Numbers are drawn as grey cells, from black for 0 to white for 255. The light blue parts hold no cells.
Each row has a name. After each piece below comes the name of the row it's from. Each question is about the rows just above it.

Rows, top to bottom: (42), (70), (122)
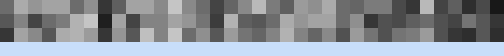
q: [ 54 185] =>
(42)
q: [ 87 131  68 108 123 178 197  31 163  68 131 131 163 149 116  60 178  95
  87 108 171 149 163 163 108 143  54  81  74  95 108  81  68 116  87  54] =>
(70)
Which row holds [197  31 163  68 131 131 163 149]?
(70)

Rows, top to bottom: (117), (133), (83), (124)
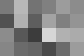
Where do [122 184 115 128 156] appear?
(117)
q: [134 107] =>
(124)
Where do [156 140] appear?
(117)
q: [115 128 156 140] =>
(117)
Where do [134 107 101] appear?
(124)
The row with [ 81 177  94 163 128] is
(133)

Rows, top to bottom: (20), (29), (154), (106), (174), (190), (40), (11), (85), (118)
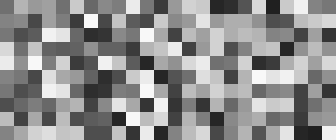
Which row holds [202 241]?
(20)
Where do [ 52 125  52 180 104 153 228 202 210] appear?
(11)
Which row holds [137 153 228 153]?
(29)
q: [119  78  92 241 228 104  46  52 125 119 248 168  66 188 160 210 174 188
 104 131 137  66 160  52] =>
(40)

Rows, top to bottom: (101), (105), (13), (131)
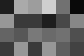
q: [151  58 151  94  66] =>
(131)
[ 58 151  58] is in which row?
(131)
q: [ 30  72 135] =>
(105)
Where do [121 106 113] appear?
(13)
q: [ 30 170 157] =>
(101)
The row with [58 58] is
(105)

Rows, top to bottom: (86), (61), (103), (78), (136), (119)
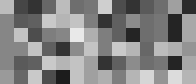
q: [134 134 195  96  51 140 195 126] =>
(78)
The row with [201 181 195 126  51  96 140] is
(61)
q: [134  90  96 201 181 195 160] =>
(136)
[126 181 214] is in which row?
(119)

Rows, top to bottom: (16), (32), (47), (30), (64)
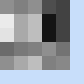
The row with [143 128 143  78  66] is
(16)
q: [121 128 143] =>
(30)
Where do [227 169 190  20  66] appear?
(47)
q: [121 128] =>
(30)

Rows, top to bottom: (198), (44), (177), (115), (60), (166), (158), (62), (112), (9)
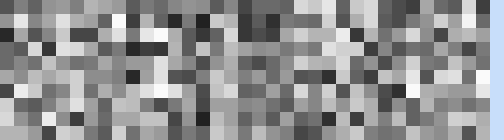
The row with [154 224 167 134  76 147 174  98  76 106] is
(60)
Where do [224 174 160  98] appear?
(44)
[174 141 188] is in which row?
(158)

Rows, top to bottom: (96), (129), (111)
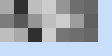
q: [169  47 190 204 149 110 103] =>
(96)
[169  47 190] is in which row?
(96)
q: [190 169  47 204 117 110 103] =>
(111)
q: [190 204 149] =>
(96)
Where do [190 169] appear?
(111)

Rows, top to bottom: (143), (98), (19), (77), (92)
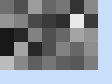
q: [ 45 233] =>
(98)
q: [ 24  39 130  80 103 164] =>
(19)

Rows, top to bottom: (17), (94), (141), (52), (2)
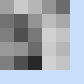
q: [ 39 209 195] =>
(2)
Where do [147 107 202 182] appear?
(52)

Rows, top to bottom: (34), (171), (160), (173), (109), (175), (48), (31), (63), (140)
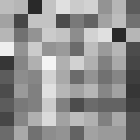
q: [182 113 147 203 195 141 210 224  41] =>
(160)
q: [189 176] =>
(63)
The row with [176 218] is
(63)
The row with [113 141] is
(140)

